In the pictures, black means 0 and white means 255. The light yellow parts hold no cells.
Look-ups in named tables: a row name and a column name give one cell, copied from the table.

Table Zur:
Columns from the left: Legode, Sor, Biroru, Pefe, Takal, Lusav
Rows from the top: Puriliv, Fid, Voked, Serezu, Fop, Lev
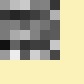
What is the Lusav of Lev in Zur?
70
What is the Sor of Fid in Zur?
37
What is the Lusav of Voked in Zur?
89
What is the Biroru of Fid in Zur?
47
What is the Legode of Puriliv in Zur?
153
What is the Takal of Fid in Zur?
84
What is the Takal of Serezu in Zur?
87
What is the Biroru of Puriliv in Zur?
202
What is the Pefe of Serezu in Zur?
130
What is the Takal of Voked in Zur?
115
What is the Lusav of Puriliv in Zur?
53
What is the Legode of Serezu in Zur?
122
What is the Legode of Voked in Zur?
121
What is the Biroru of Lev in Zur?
88

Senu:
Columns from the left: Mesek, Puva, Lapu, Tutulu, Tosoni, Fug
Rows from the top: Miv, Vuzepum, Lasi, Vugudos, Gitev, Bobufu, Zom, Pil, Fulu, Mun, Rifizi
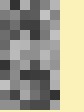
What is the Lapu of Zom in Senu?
161
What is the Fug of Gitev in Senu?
164
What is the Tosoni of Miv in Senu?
131
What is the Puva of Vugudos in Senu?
81
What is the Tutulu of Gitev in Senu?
144
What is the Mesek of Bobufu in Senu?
140
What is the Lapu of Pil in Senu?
56
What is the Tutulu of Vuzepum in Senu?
92
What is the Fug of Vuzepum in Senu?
132
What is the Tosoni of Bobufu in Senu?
183
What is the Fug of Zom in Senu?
148
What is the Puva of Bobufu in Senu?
186
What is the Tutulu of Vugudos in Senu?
57
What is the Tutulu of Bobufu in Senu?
143
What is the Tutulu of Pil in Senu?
60

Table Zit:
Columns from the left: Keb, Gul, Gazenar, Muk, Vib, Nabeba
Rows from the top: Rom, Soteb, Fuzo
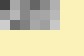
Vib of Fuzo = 159
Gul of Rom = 168
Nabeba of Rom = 176
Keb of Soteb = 152
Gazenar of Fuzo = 129
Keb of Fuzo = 205
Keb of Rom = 64
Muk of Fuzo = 167
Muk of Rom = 101
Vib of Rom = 137

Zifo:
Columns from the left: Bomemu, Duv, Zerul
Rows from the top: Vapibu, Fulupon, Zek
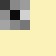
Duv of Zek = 136
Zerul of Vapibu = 156
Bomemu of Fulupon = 143
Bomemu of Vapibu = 55
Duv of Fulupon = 11
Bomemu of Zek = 164
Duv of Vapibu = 137
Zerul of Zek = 119
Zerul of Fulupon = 209
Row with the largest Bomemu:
Zek

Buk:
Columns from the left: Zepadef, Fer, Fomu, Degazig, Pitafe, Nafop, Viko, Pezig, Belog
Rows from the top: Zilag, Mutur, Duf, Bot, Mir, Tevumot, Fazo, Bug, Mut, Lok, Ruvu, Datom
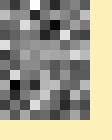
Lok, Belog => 109
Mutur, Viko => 136
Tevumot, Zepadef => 56
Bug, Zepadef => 72
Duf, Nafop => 9
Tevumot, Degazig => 137
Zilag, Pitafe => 103
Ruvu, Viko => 42
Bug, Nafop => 90
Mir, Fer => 124
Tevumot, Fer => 106
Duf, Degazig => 156
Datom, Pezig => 164
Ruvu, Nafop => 103

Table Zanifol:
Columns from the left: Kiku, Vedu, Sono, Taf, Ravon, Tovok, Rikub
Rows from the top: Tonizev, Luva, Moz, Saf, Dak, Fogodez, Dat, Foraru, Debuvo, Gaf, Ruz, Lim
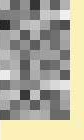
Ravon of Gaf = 83
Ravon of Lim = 170
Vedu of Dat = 177
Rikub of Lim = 108
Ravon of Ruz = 158
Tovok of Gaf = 102
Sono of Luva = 137
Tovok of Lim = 106
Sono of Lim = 167
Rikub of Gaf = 170
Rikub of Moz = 78
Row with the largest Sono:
Moz

